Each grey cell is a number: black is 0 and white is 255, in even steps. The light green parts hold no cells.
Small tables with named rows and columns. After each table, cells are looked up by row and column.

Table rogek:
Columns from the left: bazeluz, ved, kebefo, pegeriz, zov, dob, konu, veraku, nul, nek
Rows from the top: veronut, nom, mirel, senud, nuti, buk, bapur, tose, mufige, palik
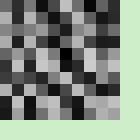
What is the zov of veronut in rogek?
72
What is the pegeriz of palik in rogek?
113
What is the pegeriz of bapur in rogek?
37
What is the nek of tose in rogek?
42
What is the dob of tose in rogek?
72
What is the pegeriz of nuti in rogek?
191
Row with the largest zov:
mufige

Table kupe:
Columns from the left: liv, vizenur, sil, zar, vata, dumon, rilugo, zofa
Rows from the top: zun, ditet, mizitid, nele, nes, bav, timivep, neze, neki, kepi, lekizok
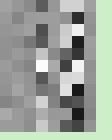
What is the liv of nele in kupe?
146
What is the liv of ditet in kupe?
154
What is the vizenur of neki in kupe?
143
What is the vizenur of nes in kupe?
154
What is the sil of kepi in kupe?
145
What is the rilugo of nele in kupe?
30
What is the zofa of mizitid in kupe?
144
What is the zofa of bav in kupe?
145

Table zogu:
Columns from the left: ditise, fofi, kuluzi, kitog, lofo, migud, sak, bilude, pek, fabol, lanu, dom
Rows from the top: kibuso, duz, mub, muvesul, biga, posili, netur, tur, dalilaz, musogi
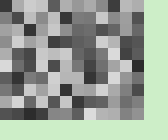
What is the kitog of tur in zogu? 162
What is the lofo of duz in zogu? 190
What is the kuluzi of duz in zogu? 189
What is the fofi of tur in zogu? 83
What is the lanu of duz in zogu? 158
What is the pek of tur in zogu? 209
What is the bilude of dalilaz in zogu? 91
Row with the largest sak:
netur

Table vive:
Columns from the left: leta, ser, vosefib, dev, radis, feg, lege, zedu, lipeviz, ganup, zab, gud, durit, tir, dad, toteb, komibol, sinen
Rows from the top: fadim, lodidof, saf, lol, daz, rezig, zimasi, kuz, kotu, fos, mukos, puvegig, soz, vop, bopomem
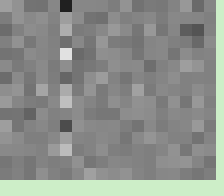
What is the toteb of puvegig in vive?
130
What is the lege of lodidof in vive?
140
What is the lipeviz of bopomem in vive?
145
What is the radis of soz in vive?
154
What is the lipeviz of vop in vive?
126
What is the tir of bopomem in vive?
135
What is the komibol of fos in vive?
138
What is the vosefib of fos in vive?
99
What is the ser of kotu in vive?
134
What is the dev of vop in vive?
131
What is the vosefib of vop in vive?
118

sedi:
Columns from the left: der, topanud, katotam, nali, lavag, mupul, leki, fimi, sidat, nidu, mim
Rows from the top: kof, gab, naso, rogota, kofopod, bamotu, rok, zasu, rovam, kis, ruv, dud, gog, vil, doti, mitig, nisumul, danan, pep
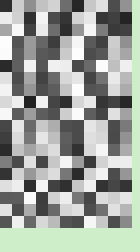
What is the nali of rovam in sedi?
241
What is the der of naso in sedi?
166
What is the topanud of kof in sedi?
205
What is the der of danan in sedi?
226
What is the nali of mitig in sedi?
244
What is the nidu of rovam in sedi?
66
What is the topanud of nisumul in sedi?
93
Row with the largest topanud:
naso

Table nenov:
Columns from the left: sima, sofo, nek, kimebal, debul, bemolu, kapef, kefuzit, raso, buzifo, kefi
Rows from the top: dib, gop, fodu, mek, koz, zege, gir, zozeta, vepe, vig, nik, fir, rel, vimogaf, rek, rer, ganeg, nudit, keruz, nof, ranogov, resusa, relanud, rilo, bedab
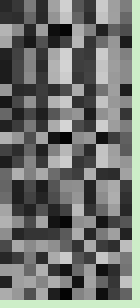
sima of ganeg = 108
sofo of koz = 66
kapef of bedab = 131
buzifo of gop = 160
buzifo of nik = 157
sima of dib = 40
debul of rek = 108
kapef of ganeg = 150
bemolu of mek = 67
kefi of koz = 128
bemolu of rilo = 138
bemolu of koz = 209
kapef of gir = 54
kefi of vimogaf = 149
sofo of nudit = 54
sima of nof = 142
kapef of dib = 86
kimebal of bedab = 169
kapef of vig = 149
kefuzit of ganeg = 35

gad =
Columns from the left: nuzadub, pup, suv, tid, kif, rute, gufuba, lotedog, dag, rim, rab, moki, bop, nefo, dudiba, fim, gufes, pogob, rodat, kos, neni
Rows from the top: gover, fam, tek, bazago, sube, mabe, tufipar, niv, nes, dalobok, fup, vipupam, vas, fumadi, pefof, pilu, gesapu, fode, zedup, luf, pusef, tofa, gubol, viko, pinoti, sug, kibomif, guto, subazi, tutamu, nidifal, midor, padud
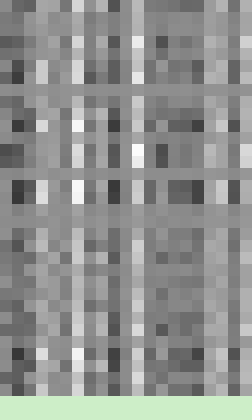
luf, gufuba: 187
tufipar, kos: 100
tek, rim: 127
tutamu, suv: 106
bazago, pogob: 177
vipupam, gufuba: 174
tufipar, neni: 186
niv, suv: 144
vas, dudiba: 130
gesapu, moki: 204
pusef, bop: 125
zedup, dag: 148
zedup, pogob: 148
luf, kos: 119
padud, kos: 100
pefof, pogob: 149
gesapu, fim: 101
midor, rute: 144
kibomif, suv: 104
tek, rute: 143

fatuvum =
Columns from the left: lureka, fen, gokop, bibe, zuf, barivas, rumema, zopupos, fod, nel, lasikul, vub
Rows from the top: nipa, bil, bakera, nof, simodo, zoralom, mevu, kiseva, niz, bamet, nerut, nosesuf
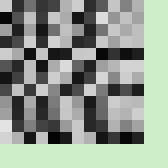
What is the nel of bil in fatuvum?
149
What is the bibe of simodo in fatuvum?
197
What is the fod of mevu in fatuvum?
213
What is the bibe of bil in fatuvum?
60
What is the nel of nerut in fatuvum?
177
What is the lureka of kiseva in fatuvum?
72
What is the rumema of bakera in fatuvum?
149
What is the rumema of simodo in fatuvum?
199
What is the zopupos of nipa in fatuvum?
45
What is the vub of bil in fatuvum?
162

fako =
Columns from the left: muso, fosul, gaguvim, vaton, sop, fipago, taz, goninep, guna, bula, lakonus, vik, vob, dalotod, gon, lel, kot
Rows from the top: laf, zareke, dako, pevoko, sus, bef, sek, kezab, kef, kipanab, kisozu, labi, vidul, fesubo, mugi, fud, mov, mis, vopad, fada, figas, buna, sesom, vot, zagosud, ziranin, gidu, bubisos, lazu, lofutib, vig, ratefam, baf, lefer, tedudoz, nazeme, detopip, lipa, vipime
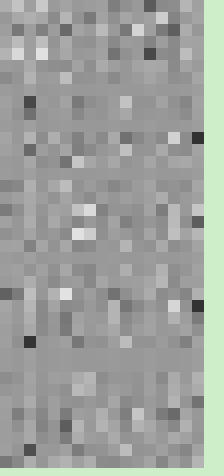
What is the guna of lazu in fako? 145
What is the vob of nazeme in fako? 168
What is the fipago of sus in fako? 167
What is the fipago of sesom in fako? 167
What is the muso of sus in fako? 179
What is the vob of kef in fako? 147

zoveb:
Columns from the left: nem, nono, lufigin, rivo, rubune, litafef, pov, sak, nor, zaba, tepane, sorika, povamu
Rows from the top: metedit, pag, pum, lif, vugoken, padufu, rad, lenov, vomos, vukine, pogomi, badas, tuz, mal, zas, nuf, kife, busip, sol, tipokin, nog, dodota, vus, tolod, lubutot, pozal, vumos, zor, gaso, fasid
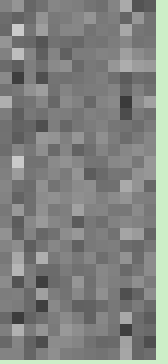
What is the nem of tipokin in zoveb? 146
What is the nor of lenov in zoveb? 124
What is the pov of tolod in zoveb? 150
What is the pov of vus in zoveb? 113
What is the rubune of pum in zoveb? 119
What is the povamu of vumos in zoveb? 93
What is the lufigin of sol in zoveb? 136

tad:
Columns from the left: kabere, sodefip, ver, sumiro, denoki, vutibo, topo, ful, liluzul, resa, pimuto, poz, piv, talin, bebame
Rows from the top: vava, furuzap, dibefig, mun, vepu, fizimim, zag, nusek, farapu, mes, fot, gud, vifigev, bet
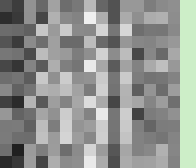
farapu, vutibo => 131
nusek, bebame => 157
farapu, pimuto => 177
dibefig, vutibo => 203
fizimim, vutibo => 127
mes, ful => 131
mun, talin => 143
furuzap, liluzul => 173
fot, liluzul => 204
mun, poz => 135
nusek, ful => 123
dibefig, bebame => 137
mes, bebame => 145
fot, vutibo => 208
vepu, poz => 72
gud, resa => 115
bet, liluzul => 171
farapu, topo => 167

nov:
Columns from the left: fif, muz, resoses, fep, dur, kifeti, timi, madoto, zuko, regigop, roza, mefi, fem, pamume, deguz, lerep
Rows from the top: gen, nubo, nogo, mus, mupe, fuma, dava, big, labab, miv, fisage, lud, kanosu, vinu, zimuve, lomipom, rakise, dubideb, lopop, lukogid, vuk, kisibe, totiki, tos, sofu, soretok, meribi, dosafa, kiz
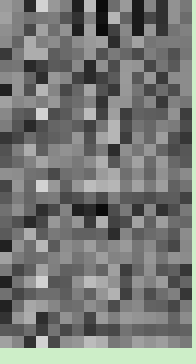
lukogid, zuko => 102
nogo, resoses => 73
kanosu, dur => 135
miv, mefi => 98
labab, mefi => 104
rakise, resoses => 101
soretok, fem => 99
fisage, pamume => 130
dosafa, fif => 90
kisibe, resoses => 108
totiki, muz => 70
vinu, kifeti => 134
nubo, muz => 128

